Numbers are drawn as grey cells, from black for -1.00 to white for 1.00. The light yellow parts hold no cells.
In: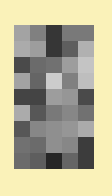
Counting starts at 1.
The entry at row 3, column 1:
-0.42
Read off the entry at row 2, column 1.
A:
0.34
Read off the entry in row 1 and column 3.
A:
-0.58
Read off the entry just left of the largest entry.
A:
-0.21
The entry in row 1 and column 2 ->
0.00
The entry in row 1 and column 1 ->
0.28
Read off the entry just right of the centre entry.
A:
0.18
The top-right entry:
-0.05
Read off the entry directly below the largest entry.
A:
0.23
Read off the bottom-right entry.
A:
-0.53
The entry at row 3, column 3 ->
-0.11
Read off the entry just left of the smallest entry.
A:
-0.26
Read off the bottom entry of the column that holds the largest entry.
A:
-0.70

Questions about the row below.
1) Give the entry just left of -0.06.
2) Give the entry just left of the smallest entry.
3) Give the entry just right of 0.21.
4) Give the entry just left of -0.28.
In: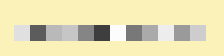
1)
0.98
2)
0.04
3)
0.61
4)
0.76

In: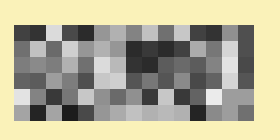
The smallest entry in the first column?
-0.49
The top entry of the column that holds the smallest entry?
-0.43
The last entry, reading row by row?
-0.12
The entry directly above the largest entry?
-0.22
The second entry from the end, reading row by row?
0.23
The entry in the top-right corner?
-0.38
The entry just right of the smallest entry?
-0.43
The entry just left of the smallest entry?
0.29
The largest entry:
0.84
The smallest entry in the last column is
-0.43
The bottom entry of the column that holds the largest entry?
0.08
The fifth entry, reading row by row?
-0.66
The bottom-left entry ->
0.29
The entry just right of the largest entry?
0.23
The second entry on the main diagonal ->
0.51
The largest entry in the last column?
0.23
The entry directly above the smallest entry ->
-0.07
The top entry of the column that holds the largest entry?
-0.60
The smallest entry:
-0.78

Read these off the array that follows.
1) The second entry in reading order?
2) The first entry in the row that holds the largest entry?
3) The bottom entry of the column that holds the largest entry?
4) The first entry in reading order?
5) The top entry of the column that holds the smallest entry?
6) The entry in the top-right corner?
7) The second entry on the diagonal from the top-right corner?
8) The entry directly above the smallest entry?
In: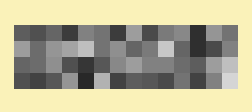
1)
-0.37
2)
-0.37
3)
0.67
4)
-0.27
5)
0.01
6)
-0.10
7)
-0.42
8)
-0.58

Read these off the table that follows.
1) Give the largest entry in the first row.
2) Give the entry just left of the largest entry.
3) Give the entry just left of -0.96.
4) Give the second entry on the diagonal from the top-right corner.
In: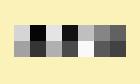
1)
0.79
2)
-0.42
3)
0.67
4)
-0.30

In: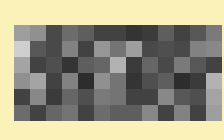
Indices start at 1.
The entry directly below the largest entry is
0.29
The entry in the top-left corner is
0.24
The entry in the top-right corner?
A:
-0.04
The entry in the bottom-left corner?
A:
-0.15
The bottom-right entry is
0.24
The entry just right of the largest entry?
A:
-0.32
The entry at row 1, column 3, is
-0.43
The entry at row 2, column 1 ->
0.62
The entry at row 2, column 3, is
-0.43
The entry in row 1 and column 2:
0.13
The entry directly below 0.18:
-0.20
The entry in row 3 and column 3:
-0.38
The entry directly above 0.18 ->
-0.48

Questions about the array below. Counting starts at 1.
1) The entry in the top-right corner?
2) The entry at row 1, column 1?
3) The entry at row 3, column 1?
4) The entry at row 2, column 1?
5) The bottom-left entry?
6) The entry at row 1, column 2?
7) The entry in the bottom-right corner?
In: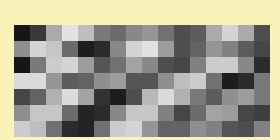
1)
-0.39
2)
-0.83
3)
-0.83
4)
0.12
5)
0.60
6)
-0.56
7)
0.01

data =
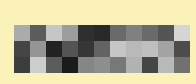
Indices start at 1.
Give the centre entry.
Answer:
-0.22
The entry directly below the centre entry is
0.11
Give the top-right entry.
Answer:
0.67
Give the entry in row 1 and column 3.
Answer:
0.55
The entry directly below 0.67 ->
-0.40
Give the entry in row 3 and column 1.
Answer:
-0.52
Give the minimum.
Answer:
-0.79
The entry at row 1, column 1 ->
0.34
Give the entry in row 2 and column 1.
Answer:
-0.46
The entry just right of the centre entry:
0.55

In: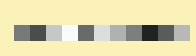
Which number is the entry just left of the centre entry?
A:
-0.18
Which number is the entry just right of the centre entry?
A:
0.39

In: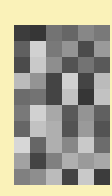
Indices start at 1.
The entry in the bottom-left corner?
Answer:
0.00
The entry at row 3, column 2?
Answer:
0.58
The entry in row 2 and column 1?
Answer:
-0.25
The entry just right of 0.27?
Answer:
-0.47
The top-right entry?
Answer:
-0.05
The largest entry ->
0.69
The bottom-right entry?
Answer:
-0.53
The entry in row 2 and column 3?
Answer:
-0.05
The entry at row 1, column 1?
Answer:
-0.53
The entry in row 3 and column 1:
-0.41
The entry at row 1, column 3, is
-0.10
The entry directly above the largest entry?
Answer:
-0.20
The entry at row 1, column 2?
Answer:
-0.58
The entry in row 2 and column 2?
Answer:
0.64
